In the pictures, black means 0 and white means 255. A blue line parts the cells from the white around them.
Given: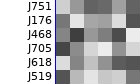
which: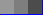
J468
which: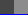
J705
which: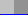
J618
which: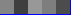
J468

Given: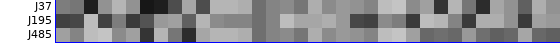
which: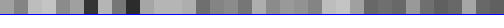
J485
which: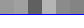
J195
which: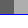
J37
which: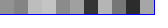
J37

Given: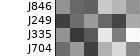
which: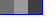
J704
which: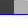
J704
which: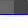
J249
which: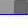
J249
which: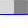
J704

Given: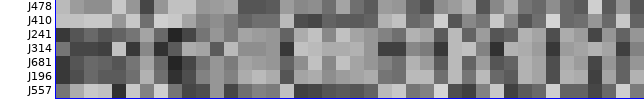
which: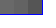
J681
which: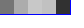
J557

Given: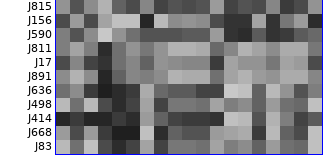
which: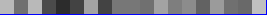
J498
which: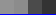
J156
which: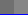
J17

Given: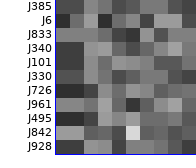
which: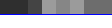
J495
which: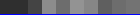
J726
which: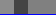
J928

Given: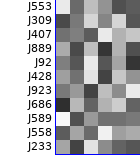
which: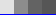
J233
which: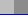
J923
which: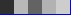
J686
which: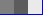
J407
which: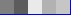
J407
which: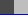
J889

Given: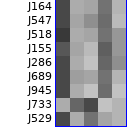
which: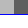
J155
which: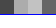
J286
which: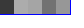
J518
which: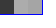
J518
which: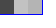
J733

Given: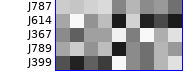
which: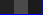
J614
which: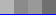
J787
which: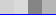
J787
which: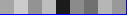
J789
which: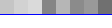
J787
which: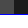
J614

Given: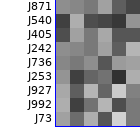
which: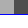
J540
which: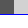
J73

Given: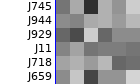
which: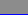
J929
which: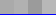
J944
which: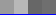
J718
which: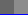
J929

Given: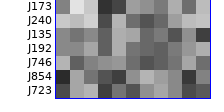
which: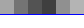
J854
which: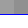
J173
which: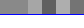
J192
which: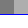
J173
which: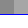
J192
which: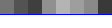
J854

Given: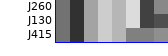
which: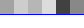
J260
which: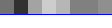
J415

